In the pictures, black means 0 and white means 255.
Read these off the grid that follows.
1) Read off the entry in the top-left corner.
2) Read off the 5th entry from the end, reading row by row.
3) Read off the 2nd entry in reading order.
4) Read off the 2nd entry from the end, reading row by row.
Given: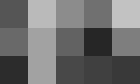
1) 85
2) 44
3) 186
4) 64

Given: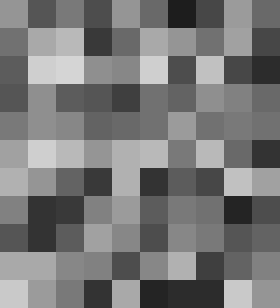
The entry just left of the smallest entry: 105
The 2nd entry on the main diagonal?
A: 169
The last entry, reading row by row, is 149
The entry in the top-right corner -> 105
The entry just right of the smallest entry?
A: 71
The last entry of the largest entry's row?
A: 44
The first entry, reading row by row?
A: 149
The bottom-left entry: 201
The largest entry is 213
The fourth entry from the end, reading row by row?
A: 44
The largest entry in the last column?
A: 161
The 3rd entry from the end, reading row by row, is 44
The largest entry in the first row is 155
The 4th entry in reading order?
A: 77
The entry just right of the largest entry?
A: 143
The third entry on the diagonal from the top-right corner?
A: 193
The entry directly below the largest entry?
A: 92
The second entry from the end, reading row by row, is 201
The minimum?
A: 29
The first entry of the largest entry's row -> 92
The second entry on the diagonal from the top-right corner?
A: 161
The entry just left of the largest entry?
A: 207
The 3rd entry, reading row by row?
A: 121
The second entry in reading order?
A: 85

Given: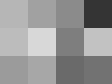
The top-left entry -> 182
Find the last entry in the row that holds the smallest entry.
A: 52
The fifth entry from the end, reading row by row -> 194
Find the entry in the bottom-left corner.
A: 155

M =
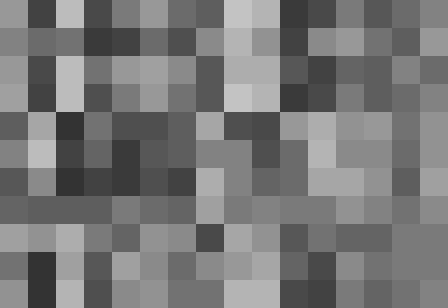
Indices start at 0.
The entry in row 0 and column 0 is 152
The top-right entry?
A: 130
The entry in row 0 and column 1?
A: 66
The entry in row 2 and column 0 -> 152
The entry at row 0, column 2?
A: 188
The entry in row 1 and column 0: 130
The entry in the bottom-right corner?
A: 130
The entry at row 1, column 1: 107
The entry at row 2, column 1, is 73
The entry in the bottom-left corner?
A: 146
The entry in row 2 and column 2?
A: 188
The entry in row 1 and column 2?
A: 114

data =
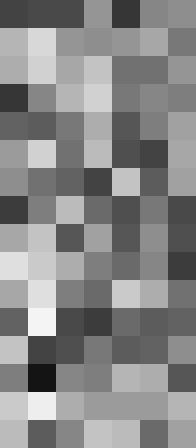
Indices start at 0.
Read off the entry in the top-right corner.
142
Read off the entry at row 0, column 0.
67
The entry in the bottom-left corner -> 187
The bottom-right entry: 161
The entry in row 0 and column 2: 73
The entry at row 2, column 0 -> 173
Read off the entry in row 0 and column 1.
73
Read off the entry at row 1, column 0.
181
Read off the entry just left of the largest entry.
98
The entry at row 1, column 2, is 149
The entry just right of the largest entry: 73
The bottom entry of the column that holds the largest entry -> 92
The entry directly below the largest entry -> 67
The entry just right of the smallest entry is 134
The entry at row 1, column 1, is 216
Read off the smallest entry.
20

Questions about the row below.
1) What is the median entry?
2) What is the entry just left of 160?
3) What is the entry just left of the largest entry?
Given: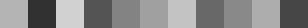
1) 137
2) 131
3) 49

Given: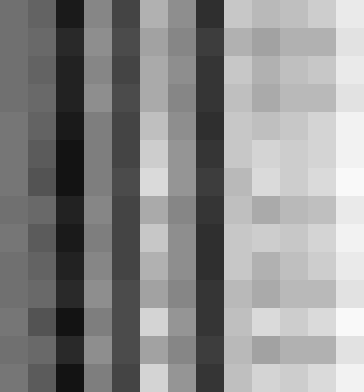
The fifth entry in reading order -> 68
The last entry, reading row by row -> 242
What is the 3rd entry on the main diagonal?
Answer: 34
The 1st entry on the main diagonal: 112
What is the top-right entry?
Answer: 234
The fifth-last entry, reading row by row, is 191
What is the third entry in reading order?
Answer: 26
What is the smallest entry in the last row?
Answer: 19
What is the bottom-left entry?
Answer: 118
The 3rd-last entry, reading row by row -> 205
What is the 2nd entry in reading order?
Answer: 99

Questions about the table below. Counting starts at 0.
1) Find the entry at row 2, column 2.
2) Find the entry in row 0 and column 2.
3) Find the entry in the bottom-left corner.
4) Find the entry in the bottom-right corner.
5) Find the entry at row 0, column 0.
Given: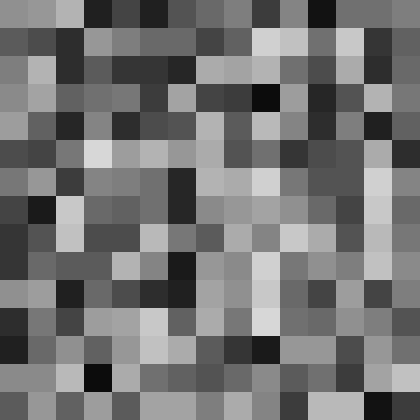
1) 45
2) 179
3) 91
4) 60
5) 144

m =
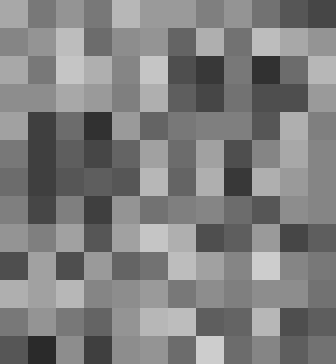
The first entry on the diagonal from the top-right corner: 70
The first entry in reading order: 168
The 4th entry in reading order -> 120
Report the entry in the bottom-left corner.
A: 86
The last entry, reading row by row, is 114
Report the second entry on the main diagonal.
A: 148
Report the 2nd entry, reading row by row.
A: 120
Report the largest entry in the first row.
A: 183
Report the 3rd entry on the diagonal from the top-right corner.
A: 49
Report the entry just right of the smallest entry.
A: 141
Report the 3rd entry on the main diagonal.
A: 197
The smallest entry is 42
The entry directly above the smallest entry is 148

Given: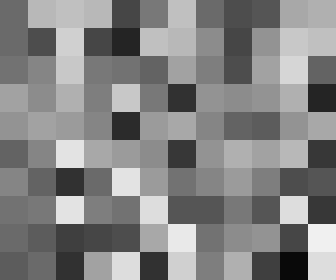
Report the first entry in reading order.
106
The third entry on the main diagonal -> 200
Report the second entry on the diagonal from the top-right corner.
200
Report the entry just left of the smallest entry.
63
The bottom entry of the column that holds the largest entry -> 221
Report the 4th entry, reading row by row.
184
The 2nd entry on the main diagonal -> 77
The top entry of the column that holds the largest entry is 176
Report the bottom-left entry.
92
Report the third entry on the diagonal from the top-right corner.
162
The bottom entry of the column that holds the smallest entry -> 9
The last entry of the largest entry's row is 240
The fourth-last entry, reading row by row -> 176
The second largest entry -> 233
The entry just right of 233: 114
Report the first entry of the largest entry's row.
106
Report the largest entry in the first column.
162
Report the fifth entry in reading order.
70
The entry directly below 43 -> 155
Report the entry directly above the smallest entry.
70
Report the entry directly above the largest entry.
55
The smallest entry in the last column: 36
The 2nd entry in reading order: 184
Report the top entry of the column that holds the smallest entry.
168
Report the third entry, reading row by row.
192
